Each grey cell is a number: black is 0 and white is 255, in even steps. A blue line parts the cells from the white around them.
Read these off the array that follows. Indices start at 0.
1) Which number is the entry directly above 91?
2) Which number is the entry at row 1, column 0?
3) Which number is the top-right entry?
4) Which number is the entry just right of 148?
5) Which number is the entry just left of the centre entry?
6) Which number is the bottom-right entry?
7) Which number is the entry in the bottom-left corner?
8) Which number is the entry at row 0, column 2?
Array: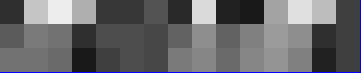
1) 47
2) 91
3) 63
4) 128
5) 71
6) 63
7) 114
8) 237

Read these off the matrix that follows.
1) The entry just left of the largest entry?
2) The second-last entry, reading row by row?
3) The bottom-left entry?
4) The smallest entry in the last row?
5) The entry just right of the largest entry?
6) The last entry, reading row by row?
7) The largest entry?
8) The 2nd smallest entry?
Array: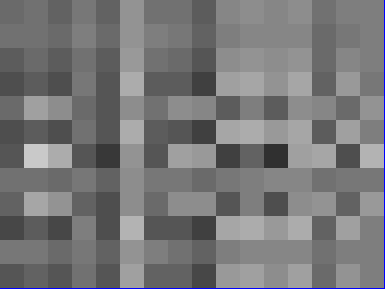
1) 85
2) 147
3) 85
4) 71
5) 172
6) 126
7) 201
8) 56

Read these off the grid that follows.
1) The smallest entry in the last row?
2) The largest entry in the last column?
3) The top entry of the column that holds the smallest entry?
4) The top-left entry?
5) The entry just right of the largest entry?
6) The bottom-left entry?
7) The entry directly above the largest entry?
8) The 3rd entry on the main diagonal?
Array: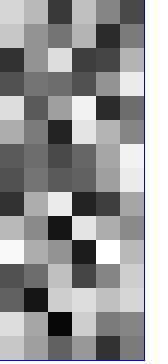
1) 50
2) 242
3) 56
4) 214
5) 186
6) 200
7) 172
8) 220

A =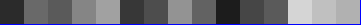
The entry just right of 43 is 105
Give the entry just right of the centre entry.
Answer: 98
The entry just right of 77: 147
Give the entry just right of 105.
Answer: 90

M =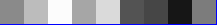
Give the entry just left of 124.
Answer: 22
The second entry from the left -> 188
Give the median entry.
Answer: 138

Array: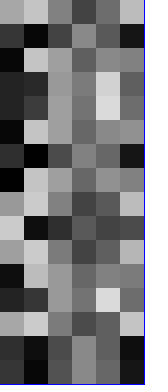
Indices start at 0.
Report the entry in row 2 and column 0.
7
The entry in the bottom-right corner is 21
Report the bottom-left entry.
54
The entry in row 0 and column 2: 129
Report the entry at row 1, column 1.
7
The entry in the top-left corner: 167
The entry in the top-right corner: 188
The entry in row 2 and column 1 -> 196
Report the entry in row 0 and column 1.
196
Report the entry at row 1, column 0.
54
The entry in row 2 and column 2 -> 159

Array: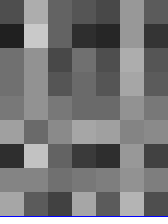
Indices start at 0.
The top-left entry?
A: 78
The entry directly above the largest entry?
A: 173
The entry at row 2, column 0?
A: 112
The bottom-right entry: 78
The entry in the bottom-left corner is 166
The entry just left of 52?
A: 152
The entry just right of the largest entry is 99
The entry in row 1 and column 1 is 201
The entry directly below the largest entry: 146
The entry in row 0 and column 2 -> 99
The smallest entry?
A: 32

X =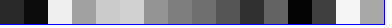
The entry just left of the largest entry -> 63
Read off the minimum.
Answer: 4
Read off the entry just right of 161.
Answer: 203
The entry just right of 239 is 161
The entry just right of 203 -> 209

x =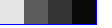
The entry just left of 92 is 229
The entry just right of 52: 9

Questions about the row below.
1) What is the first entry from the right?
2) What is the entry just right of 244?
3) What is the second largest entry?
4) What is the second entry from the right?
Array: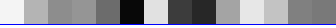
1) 121
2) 180
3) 231
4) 128
